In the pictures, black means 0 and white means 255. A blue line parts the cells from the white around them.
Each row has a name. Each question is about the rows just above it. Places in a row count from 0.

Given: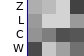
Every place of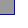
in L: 0 3
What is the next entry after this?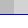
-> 66

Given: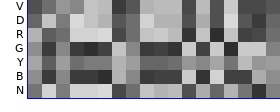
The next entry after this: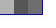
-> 210
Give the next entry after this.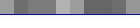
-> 135
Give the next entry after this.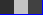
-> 72
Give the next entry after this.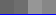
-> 165
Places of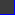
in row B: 1 3 4 8

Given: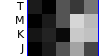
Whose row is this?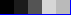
M
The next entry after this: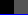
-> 56
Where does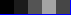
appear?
J

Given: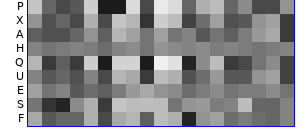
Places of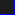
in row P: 5 6
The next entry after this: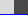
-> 232
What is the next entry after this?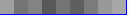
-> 59
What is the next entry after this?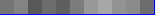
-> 124
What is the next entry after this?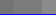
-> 116
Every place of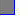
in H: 2 4 13 15 17

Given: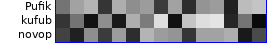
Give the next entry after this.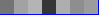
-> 59
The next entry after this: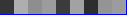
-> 32
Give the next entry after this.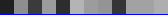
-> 25

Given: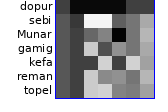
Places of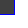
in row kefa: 1 2 4
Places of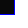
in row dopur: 1 2 3 4
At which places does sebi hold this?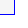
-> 2 3
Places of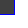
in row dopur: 0 5 6

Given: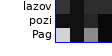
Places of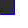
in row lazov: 2 3
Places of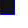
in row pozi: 0 1
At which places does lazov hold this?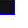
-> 1
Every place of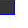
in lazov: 0
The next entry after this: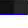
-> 9
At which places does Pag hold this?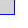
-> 0

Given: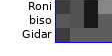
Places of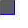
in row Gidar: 1 2 3
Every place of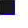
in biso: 2
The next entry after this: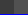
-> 24
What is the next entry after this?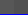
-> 24

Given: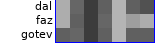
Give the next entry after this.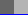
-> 158
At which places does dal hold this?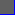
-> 3 5
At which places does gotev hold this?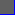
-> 0 3 5 6
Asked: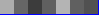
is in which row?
dal

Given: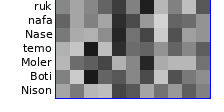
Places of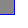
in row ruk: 0 2
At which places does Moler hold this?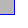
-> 0 8 9
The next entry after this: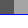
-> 114
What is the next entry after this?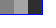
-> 75

